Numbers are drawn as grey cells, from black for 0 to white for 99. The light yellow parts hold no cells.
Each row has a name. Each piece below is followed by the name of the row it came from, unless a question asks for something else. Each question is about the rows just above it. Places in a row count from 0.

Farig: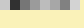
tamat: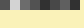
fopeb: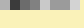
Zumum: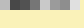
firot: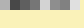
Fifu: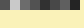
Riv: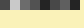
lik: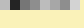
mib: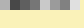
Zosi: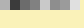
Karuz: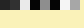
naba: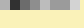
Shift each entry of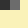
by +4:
[23 46]
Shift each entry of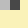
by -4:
[69 24]

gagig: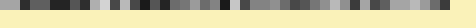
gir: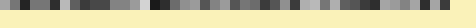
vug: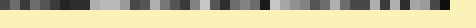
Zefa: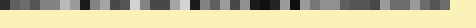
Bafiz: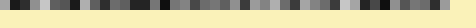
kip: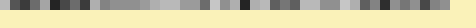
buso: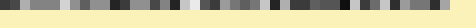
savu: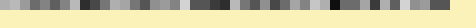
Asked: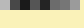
gagig
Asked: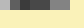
gir
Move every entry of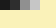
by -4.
[ 6 14 52 73]
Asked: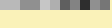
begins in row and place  kip, 30

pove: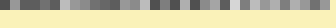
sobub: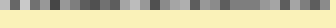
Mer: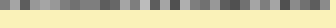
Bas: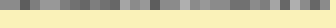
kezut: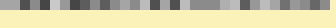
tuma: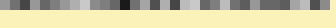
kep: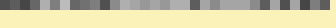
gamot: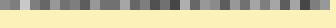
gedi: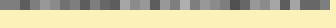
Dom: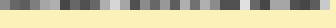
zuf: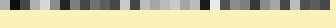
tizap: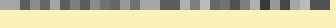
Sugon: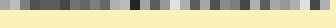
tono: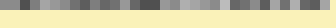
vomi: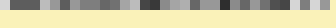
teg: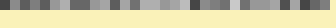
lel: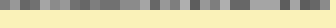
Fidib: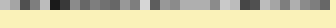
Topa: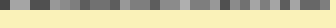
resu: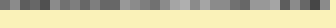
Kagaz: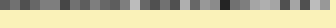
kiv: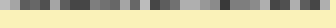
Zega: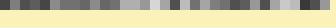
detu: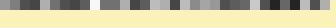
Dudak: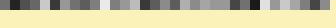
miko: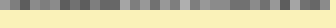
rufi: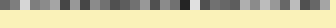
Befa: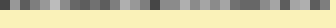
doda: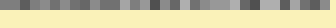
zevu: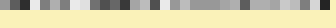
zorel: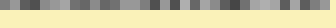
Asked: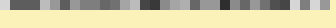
vomi
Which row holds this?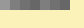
Bas
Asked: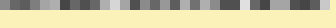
Dom

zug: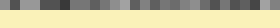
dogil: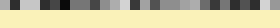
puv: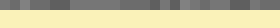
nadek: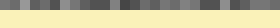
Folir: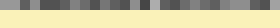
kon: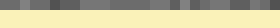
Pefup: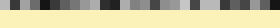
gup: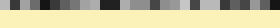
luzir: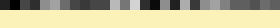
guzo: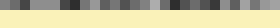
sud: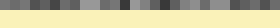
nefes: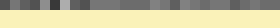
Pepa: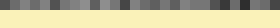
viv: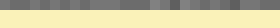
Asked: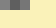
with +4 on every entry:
[54 41 50]
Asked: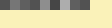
Folir
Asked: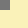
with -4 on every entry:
[42]
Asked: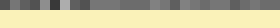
nefes
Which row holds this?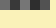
dogil
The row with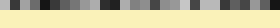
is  Pefup

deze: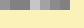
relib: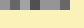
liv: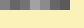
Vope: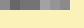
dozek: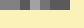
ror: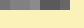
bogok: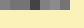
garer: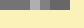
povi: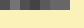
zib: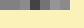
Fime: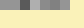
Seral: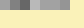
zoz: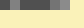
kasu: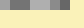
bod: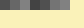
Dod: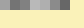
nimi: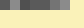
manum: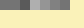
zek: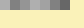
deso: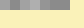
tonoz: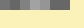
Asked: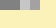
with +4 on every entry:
[54 54 81 67]
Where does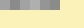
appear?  deso
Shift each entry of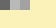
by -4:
[36 68 59]
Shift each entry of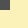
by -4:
[27]
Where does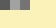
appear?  dozek
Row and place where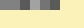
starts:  dozek, 0

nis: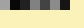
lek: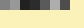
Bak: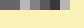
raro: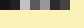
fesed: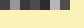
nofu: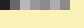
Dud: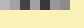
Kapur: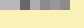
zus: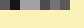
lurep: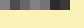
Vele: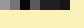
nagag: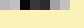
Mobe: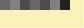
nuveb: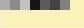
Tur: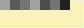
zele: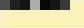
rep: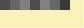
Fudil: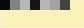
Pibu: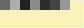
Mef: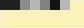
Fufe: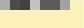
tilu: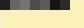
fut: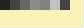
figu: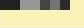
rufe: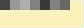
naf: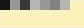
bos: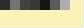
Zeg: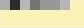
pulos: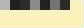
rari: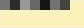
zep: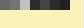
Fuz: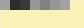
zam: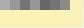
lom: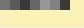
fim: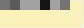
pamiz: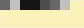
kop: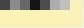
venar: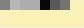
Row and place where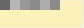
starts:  nofu, 1
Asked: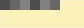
rep
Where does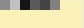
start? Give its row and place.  nuveb, 1
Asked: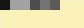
zus

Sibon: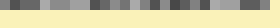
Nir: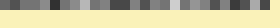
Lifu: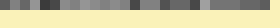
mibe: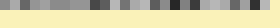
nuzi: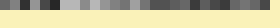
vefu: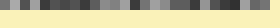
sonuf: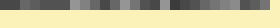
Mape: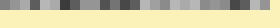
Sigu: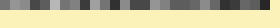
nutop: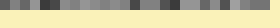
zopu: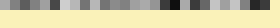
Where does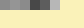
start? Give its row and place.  Mape, 20
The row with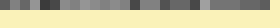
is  Lifu
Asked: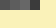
nuzi

